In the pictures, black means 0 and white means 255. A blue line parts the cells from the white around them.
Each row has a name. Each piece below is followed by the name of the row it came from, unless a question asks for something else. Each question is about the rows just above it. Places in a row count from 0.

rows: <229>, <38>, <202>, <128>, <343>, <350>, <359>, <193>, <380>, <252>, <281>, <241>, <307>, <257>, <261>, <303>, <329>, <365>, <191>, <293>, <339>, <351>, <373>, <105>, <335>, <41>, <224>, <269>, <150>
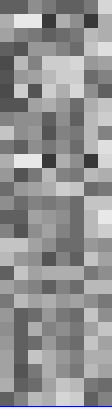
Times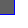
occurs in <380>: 2
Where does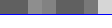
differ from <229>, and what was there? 3, [120]
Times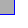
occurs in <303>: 0
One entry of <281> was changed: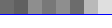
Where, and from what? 0, [120]
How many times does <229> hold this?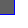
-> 4

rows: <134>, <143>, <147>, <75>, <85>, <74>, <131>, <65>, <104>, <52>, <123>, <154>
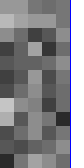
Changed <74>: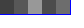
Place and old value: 4, [118]
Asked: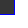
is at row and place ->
<75>, 3
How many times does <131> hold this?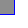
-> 1
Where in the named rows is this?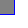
<65>, 2
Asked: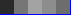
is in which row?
<154>
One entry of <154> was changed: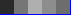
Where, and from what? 2, [163]

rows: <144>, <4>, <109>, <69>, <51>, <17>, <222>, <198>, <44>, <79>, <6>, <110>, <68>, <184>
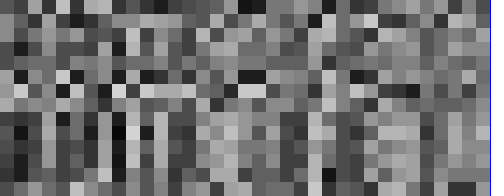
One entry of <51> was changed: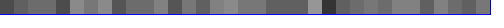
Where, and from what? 5, [129]
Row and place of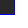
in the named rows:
<222>, 16

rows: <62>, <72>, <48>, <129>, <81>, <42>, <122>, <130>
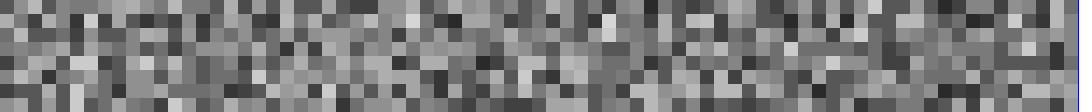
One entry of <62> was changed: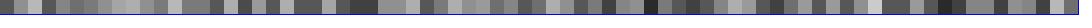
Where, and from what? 5, [122]
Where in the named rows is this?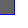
<130>, 51
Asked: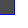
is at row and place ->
<62>, 17
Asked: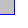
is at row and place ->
<72>, 50
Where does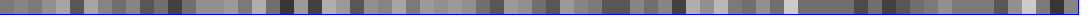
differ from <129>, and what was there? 61, [87]

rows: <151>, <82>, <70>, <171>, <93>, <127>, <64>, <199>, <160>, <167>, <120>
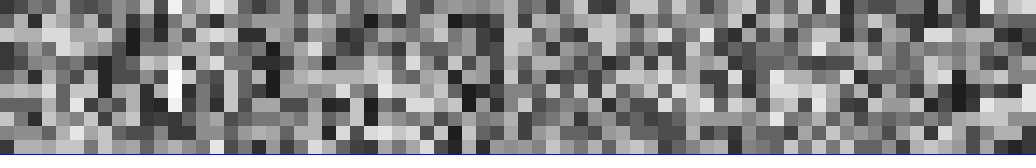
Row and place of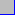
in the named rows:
<64>, 1
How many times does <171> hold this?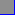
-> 5
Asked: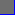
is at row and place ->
<171>, 3
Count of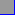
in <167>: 5
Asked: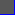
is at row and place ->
<151>, 5
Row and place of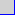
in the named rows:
<199>, 52
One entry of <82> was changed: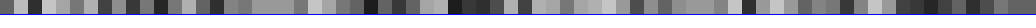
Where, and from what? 1, [176]

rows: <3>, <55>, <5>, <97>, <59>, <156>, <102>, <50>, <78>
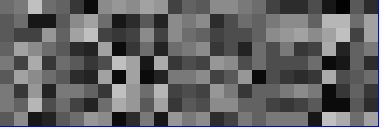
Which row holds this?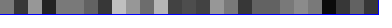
<102>
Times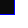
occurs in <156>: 3
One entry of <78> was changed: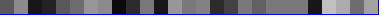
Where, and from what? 14, [139]
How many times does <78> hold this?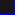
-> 3
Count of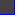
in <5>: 7
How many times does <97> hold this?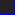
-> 4

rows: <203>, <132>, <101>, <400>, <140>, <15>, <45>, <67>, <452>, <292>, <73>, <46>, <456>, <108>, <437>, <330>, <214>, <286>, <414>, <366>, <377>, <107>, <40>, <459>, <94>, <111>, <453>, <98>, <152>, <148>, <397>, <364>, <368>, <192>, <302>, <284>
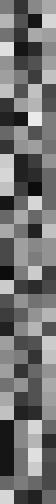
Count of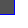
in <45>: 1
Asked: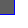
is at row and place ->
<40>, 1

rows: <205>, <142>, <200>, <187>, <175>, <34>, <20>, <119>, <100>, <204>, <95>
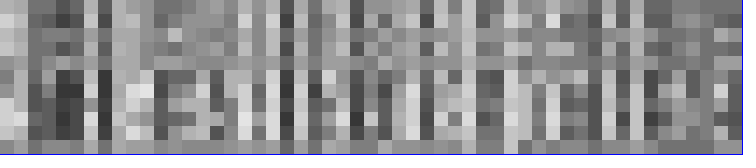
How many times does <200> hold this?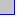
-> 0
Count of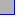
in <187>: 8
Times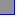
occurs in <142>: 6
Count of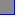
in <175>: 10
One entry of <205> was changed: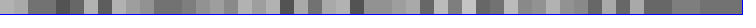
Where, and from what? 18, [146]
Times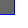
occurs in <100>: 4

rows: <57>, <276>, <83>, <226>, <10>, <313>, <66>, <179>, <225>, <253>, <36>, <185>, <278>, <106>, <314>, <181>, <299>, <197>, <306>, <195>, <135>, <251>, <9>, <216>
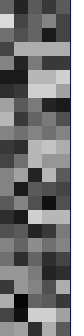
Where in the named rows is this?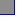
<197>, 2
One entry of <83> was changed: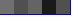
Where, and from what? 4, [68]
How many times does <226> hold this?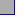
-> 4
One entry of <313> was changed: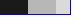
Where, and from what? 4, [207]
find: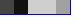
<9>
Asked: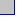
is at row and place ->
<36>, 3

